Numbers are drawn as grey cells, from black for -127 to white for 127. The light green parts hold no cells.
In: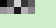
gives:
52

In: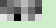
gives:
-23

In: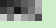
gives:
-7

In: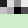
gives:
-125

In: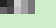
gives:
32

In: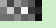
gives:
-72

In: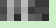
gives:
-56

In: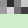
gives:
-13

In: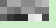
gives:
-2

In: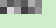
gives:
-23
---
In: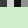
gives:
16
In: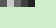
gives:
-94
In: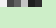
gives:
-81
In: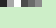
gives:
12
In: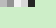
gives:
-90
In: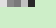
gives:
-87
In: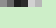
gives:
55
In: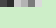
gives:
90
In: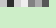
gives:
-40
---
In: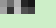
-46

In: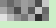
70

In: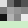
21

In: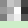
124

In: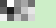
69

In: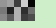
-81

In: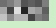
24

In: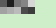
-52

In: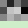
78

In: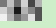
6
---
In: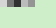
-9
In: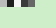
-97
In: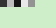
62
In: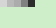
57
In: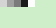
32
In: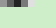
-34
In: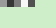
-73
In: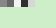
-25
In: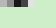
11
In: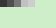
-48
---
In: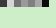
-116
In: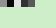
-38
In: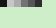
-81
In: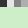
46
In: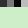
60
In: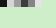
100
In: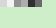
-21
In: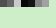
33
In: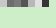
-74
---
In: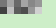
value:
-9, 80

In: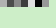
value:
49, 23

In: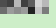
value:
-50, -4

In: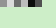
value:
19, -47

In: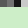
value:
-39, 73

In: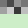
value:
-10, 62

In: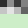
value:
-82, -28

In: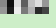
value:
8, -59

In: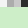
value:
116, -83

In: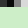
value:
-77, 89
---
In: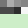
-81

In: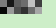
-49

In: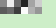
-66

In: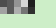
46

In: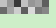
77

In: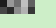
11

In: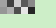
-49

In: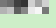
-32

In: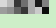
-29

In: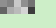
58
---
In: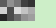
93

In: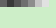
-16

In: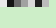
33

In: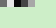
-116

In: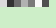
49

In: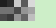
-53
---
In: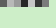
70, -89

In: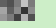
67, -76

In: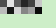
100, -117

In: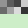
91, -75

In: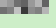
65, -70

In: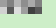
93, -63

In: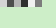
112, -81

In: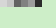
86, -84
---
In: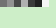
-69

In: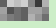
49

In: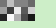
47

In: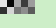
-12

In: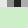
13

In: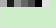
-55
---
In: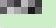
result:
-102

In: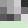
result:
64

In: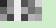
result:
-14

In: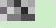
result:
-86

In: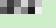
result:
-101

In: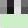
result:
96
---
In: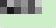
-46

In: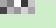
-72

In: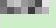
-53

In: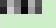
48

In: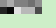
-15

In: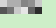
16

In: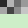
-19
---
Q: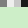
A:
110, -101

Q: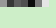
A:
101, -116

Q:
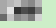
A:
99, -76

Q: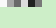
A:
121, -94

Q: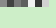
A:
113, -73

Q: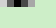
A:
82, -124

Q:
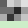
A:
96, -88

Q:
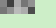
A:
58, -63

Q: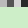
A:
84, -87
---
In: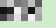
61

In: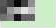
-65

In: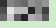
4

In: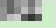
-9

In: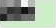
113

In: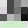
-1

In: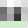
110

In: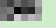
-32
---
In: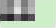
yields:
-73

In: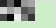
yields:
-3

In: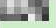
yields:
21

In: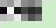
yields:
-47

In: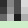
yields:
-98

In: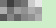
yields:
18

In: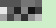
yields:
20

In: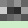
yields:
-12

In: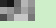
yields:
70
